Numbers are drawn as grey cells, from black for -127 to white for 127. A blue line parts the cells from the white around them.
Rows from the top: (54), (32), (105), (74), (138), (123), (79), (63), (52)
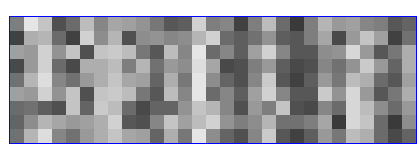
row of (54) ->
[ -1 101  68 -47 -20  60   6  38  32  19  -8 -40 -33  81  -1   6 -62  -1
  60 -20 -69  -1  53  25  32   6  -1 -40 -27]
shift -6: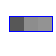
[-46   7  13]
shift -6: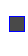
[-60]
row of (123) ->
[ 32  25  81  19  68 -47  68  74  60  -8 -40  60   6 101 -20   6 -33  32
  81   6 -40 -40  74  19  87  25 -40  -8  46]

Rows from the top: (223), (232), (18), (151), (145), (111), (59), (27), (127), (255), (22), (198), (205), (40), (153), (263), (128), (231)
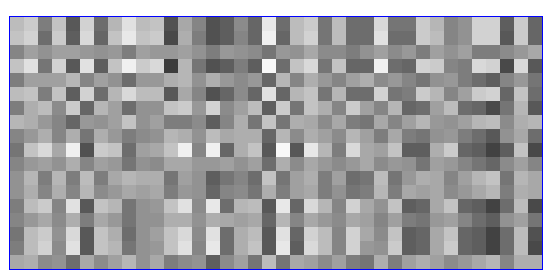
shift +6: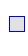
[103]
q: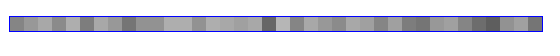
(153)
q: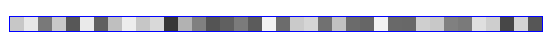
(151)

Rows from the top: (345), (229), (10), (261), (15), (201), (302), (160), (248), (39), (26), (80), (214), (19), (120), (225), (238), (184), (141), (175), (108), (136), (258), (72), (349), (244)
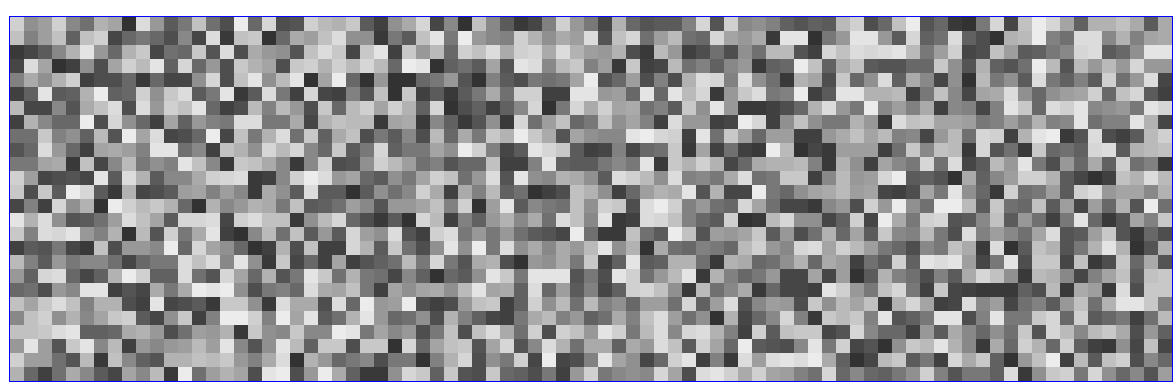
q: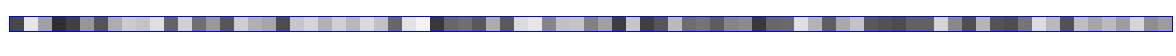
(261)
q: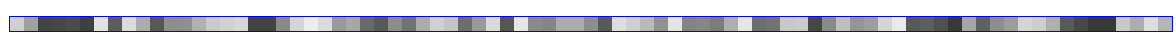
(80)
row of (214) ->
[ 72 -49  72 -36 108  86 -36 -70  50 -57 -49 -36  30  36   1  30   8 -70
  42  16 -36  92 -36 -36 -77 -36  16 -15   8  80  42 -63  42   1  58 -30
 -15 -77 -63 -49  65  50  16 -63 -23  30  50  42 100 -43  50 -57 -57 108
  -7 -23  16  36  42  58  30  36 -57 -63 -49  36  -7 100  16 -23 -70  80
 -15  -7  30 -36  80  92  24  36  36   8  50]
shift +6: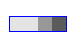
[106 106  30 -30]
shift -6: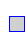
[74]

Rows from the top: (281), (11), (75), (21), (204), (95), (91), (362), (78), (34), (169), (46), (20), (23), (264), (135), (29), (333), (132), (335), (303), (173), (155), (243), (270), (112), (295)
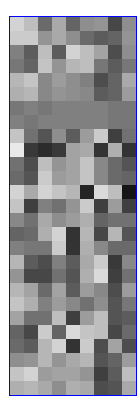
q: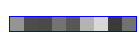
(132)
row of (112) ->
[ 68  83  28  35  35  20 -64 -35  62]
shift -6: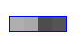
[ 41  35 -56 -49]
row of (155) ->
[-27 -56  75 -27  90  68  62 -56 -21]
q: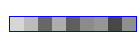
(281)

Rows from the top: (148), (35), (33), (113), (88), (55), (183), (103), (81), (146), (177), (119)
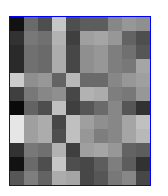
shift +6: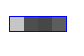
[ 76 -43 -50 -28]
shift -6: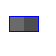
[-27 -55]
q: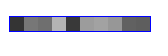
(146)
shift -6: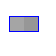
[31 17]
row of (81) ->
[102  31  44 -49  64  23  -1   7  37  56]
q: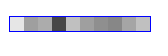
(103)
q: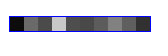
(177)

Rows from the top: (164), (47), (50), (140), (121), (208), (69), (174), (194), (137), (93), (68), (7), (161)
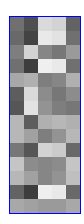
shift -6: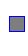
[-7]
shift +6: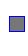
[-2]
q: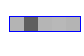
(174)

